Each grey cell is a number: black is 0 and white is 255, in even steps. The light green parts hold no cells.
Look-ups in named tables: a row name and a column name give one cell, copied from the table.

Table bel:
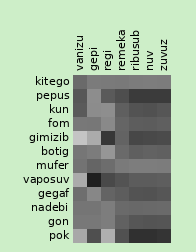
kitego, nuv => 125
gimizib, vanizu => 196
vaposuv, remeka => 83
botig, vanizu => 118
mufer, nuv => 125
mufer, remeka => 122
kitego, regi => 122
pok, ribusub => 48

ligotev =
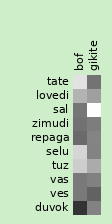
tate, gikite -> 115
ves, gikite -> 98
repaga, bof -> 106
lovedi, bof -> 179
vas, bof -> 121
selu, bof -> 213
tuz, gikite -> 171
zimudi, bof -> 114
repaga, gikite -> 132
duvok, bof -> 51
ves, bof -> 121
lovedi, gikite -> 159
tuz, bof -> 205
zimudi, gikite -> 125
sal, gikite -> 254
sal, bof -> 118
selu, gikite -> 131
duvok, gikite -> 130
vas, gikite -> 129
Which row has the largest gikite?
sal

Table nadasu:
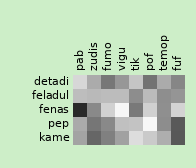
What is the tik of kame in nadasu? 221
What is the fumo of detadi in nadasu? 119
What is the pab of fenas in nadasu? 41
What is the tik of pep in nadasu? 195
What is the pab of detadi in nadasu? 215
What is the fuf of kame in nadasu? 88
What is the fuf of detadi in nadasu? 134
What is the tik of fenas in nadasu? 121

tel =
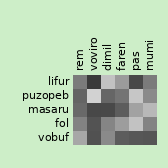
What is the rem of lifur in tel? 123
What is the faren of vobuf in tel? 92
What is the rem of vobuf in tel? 167
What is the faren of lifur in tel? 155
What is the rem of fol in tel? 130
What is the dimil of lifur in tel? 194
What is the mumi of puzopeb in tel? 138
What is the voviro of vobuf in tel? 81
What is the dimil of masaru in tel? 73
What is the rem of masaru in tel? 105
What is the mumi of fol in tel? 131
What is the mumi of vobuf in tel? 85
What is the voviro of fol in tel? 83
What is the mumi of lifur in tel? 123
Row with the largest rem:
vobuf

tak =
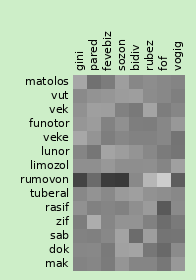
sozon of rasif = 129
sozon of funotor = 144
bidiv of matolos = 135
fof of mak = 119
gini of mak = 131
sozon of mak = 149
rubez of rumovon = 182
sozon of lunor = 157
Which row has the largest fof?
rumovon

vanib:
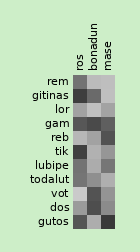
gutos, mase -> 57
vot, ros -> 202
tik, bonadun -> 177
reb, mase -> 82
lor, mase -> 163
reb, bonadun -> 162
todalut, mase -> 175

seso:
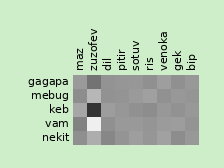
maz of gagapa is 154
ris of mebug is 160
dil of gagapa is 147
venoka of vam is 155
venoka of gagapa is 158
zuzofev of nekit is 173
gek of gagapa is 144
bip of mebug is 149
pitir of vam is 153
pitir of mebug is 148
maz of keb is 166
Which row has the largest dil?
keb

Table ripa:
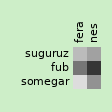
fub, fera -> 118
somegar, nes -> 146
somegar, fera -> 221
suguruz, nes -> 161
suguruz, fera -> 187
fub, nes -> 54

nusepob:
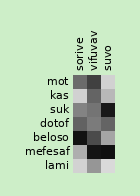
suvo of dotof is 100
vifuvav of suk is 116
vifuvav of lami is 150
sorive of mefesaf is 174
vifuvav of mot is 64
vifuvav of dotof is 123
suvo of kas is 184
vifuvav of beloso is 75
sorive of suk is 131
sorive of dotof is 98
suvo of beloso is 165
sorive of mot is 107
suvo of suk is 24
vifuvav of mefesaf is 20
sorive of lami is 210
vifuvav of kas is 100
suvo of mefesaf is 16
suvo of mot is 209

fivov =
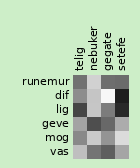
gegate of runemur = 110
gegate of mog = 148
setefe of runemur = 107
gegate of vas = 94
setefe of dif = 30
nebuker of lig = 198
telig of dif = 141
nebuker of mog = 202
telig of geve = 163
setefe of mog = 219
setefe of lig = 41
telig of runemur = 113
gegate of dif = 247
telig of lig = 69
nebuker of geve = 78
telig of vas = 191
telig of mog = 137
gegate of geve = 104
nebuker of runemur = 209

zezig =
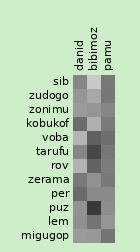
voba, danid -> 180
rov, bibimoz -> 99
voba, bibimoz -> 97
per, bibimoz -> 138
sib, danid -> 134
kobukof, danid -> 108
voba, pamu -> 111
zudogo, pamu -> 119
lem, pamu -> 149
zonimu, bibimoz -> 149
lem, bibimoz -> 116
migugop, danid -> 154
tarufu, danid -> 134
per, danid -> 107
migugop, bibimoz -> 152
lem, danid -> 144
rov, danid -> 179
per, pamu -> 138
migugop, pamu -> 117

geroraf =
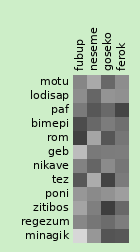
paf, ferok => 69
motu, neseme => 169
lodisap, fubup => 141
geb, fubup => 188
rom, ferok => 118
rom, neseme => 165
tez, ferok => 123
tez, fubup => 87
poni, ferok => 158
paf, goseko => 105
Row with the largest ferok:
poni

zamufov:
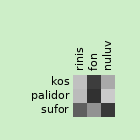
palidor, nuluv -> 202
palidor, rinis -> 187
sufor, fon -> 146
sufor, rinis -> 95
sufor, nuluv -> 56
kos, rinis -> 192
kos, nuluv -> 169
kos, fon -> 61
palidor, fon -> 49

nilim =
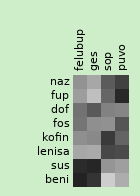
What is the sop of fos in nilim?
145
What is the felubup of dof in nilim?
114
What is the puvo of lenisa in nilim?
75
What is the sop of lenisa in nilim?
71
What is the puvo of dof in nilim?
134
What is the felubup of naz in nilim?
146
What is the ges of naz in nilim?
167
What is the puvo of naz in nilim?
65
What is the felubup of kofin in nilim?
143

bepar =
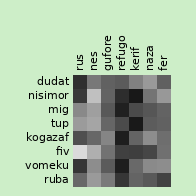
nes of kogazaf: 103
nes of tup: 165
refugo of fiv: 64
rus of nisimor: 57
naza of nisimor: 116
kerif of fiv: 62
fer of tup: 97
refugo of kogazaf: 30
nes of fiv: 175
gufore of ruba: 122
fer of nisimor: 152
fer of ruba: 66
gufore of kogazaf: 133
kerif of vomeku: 105

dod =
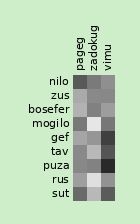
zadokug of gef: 150
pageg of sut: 106
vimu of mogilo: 119
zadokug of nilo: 122
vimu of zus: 136
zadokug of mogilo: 230
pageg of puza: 136
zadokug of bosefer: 129
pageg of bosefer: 178
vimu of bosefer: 157
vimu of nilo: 143
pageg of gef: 165
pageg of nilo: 89
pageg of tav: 137

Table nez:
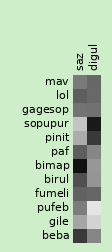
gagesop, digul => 113
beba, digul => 133
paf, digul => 134
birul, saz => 79
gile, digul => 211
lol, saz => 94
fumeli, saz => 98
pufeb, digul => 229
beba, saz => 57
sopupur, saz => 196
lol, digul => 104
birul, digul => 149
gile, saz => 165
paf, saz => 94
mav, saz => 122
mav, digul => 103
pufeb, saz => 124

